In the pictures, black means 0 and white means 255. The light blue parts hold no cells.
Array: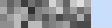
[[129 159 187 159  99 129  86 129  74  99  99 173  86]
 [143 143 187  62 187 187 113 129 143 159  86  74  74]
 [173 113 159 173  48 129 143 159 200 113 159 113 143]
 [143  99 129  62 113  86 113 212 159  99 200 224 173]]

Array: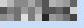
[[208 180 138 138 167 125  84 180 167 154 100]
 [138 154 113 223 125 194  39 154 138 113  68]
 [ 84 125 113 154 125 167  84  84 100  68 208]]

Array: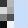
[[ 15 242]
 [ 53 183]
 [215 168]
 [126  80]]

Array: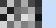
[[ 30 211  99 223 195  18]
 [ 59 195  86 170  72  44]
 [211 113 183 128 155  72]
 [183  30 113 128 170  59]]

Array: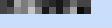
[[ 68  80 138 124 195 124  24  92  24  92 165  11  40]
 [ 68  40 165 124 153  80  54  40  24  54 108  68  68]]

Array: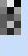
[[146 233   5]
 [ 91 188  50]
 [ 91  76 120]
 [104  35 133]
 [120  19 162]]

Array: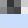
[[135  81  69 235]
 [151  54 109 205]]

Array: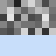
[[ 62 227  62 172  74  88 227 102]
 [157 213 145 102 145 187 172 116]
 [157 131  33 172 213 157  74 131]
 [131  88 145 116 116 102 187 116]
 [ 88  74 116 213  62 187  48 200]]
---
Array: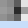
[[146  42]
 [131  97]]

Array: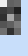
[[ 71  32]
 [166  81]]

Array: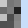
[[124  33]
 [ 78 131]]

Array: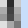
[[ 65 171]
 [ 73 157]]

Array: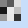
[[234 191]
 [231  51]]

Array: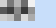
[[ 62 137]
 [193 126]]

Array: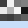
[[180 246]
 [ 62  81]]

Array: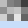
[[185 196]
 [126 229]]

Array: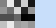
[[111 215]
 [ 78 102]]
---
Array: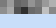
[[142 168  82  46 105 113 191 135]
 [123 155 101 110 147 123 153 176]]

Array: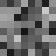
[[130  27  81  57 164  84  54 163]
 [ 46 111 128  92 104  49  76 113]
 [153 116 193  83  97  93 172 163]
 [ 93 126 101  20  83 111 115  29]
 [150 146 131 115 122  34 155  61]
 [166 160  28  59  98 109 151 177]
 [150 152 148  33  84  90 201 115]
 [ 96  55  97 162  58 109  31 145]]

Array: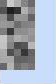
[[104 179 112 128 117]
 [168 168  97 100 107]
 [171  80 114  55 100]
 [194 132  77  86 182]
 [198 146 172 160 146]
 [126  56 141 143 152]
 [153 148 109 130 133]
 [143  78 150 148 100]
 [ 84  31  51 176 139]
 [114 201 174 133 107]]

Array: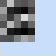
[[ 84  81 128 168 145]
 [172  28  16   3  26]
 [ 81 184 110  48 102]
 [117  57 117 216 151]
 [161  36  24  10  63]
 [ 97 193  91  82  98]]

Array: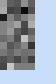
[[ 69 197 126 125 125]
 [ 79  96  72 105  65]
 [119 102 123 111 114]
 [137  87 104 134  52]
 [108 124  79 194 121]
 [130 153  92  67  97]
 [130 140 161  74 172]
 [ 26 129  94 127 154]
 [169  65  74  12  80]
 [159  95  85 143  96]]

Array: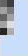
[[ 38 172]
 [162 221]
 [100 160]
 [162 123]
 [100  62]]

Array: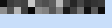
[[142  82 181  61   6 141 129  86 129  24  64 113  16  88  12]
 [ 15  60  71  65 200  91  79  94 185  75  38  69  41  51  57]]
